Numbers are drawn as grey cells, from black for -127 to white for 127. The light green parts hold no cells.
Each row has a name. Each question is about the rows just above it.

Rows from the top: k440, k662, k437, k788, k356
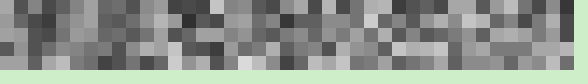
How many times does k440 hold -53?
7
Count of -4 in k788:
6
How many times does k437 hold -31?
1
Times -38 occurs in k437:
4

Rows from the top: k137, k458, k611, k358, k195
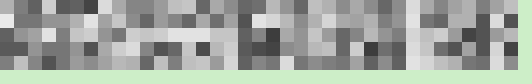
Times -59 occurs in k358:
2
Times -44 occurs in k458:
3
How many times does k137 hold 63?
3
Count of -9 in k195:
5
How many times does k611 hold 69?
5

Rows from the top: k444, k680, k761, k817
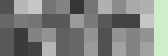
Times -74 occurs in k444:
1
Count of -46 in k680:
0
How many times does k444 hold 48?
2
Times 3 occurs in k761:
2
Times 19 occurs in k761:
4

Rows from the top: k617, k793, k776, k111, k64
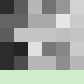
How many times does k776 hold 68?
4
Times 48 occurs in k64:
0
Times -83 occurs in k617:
1
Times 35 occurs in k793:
0
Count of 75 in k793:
1

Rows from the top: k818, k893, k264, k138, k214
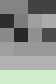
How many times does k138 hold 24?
3
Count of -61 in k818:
2
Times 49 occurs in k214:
4
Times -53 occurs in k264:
1
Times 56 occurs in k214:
0
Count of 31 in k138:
1
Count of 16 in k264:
1

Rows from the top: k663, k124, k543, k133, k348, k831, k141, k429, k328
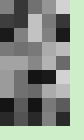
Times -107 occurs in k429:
2
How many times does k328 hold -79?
0
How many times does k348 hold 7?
1
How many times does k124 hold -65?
1
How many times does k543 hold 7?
0
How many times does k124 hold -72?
2

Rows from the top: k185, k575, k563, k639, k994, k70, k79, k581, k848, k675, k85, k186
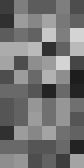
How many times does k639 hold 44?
2
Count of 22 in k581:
2
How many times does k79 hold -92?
2

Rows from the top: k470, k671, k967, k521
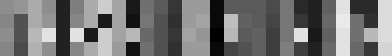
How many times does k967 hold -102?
2
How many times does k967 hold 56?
4
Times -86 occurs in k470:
3
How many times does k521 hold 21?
0
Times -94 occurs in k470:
2

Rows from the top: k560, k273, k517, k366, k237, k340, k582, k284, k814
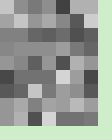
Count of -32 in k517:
2
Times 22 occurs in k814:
1
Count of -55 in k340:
2
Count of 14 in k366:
3
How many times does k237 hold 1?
0
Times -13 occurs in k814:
2
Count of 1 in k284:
1

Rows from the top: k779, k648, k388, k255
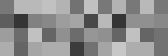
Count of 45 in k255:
5
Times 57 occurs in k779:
3
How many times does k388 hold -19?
2
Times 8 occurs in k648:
2
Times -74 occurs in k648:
2
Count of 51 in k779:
2
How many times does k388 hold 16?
2

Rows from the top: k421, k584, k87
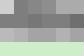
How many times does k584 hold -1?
4
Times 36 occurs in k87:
3
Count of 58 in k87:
1
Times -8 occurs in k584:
1
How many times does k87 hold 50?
2

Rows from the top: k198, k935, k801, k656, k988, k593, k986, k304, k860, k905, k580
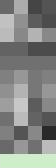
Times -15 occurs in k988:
4
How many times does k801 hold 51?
1
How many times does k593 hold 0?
2
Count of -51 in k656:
2

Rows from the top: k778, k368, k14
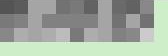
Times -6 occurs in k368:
1
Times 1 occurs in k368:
5
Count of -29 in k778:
2
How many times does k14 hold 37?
2
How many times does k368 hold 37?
3

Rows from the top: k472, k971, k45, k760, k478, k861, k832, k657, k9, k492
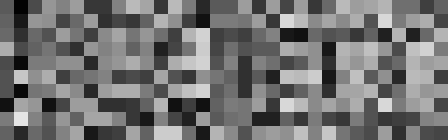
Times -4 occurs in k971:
3
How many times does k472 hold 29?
5
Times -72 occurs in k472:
5
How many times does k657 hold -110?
4

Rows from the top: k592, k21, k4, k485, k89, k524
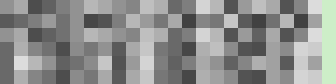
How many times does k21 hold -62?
3
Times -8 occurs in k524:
2

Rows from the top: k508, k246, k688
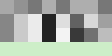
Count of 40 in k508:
1
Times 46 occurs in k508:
3

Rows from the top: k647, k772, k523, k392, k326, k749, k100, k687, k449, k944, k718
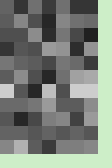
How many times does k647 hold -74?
3
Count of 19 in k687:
0
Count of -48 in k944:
0
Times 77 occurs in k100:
3
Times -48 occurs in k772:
1

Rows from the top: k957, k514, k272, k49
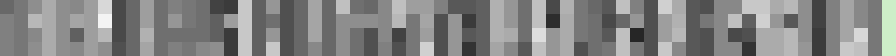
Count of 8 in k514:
3
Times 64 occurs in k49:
3
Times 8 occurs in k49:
7
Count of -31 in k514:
4
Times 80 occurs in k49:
1

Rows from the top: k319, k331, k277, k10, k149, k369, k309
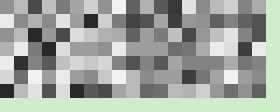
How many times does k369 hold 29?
5
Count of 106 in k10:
4
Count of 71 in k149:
1
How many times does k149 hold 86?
2

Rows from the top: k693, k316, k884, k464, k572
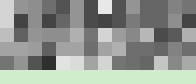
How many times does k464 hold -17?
4
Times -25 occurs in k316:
3
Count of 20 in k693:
3
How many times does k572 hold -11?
2
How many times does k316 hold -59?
4

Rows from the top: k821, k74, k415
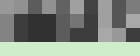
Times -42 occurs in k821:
1
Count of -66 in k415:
4

